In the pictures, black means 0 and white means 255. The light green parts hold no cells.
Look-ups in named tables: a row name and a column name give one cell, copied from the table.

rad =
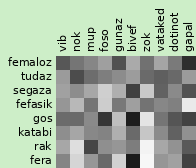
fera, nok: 213
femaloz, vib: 87
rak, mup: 70
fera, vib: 133
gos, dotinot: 85
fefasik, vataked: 135
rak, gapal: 89
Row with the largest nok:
rak

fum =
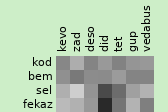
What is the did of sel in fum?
74
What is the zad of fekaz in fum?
177
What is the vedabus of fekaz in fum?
127
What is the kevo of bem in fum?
144
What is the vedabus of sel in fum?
178
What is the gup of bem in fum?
132
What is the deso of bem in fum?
140
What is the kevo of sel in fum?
175
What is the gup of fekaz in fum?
179
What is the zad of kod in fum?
173
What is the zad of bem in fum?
121
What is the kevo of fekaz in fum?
186
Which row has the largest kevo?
fekaz

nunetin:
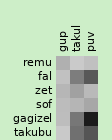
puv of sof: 167
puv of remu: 192
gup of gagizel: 189
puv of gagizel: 27
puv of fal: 88
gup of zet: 182
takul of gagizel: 119
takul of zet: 161
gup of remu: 176
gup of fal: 193
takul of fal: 125
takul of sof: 181
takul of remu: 202
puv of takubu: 85
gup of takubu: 201
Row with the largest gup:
takubu

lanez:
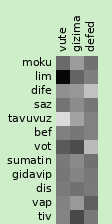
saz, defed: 118
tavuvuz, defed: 129
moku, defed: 113
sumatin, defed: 113
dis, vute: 123
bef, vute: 128
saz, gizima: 140
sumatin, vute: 121
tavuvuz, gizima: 162
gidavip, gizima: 132
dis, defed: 122
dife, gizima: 151
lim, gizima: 101
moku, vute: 106
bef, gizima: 119
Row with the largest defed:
dife

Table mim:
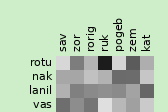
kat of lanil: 102
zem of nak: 108
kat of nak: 198
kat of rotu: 174
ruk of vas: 223
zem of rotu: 91
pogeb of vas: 184
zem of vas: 160
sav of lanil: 177
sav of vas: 110
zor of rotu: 125

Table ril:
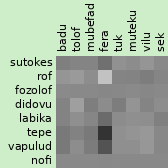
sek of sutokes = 137
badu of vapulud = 121
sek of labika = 128
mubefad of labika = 134
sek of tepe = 136
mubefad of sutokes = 132
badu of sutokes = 127
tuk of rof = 132
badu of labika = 131
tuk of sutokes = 145
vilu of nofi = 137
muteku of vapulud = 143
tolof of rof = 154
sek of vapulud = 135
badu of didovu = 131
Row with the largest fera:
rof

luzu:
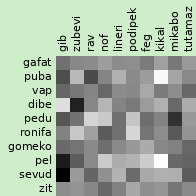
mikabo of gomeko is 129
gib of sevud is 2
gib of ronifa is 130
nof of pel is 202
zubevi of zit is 148
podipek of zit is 167

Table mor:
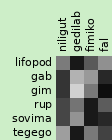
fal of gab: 40
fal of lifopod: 144
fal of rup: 92
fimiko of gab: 153
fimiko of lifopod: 89
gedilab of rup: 116
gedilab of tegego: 24
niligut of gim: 52
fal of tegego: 66
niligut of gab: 52
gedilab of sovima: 147
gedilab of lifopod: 24
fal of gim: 14
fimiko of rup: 25
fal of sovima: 40

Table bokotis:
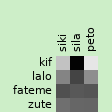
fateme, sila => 88
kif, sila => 3
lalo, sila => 68
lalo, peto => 142
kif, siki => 194
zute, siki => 111
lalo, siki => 132
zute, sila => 102
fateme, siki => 80
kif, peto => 230
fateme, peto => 85
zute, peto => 101
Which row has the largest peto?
kif

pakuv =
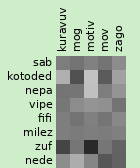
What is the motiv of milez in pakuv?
126
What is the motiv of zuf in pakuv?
41
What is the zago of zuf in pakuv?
99
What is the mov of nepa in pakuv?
125
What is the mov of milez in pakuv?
124
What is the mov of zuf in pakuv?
118
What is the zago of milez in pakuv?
128
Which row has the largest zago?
kotoded

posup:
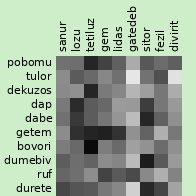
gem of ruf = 67
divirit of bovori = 144
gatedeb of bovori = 160
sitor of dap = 61
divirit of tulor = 225
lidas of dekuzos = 134
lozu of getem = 48
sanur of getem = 140
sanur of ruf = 102
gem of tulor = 135
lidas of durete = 135
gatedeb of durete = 208
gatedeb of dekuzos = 181
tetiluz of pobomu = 37
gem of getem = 32
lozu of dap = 43
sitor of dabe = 38

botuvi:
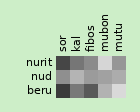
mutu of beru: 217
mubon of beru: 178
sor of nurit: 70
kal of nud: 180
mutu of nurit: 150
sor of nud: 143
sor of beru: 59
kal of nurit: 118
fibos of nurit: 139

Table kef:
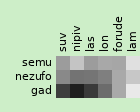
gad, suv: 62
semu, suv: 156
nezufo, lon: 127
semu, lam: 224
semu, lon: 168
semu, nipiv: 196
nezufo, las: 117
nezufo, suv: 137
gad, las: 58
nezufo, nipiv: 115
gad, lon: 108
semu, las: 156
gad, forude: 169
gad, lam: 233
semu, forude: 166
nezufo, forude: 169
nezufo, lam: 199
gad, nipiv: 31

